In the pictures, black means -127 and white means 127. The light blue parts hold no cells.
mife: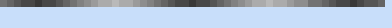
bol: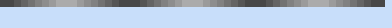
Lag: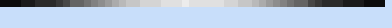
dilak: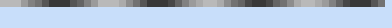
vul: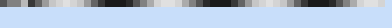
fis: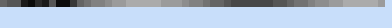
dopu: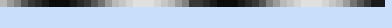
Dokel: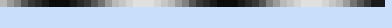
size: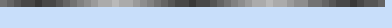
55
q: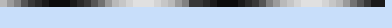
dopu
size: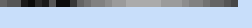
34
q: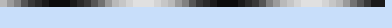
Dokel

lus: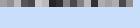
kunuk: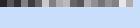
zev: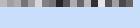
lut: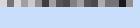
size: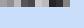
10
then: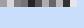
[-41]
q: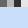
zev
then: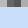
[16]
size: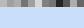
12
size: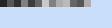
13

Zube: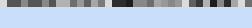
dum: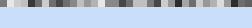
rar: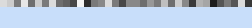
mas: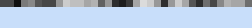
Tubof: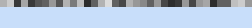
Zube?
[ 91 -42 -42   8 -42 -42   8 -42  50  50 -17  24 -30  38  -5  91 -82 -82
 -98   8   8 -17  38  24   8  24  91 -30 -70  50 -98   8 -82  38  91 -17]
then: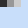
[38]

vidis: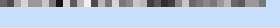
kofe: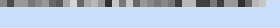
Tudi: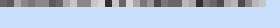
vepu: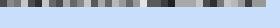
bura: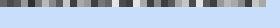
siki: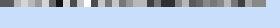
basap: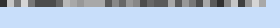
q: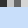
Tudi
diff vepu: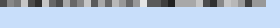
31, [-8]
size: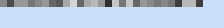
29
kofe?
[  8 -51  24  24  -8   8  24 -24 -37  40  85 -24  40  56  24 -79  70  -8
  70 -24  24   8  -8   8  -8 -64  56  56 -64 -64  -8 -64  24  24 -79 -24
  56  70]

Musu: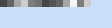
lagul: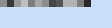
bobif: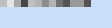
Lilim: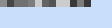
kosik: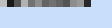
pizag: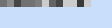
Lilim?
[ 13 -57 -14 -14  -2  76 -27 -43  76  76 -70  -2 -70]
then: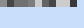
[76]
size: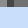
4
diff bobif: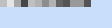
8, [-14]
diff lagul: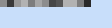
3, [63]

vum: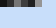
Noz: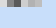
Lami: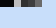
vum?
[-107  -79   -9  -65  -95   21]
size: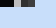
5
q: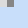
Noz
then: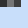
[-95]

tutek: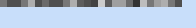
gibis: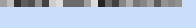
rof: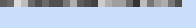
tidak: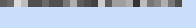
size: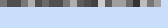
23
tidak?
[-34 -21  91  61 -48 -48 -21 -48 -48  -8  46 -34 -48 -61  76 -34  31  31
  46 -76  61  -8   6  46  -8 -48]
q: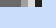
gibis
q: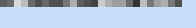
rof
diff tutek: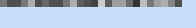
24, [-8]
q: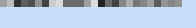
gibis

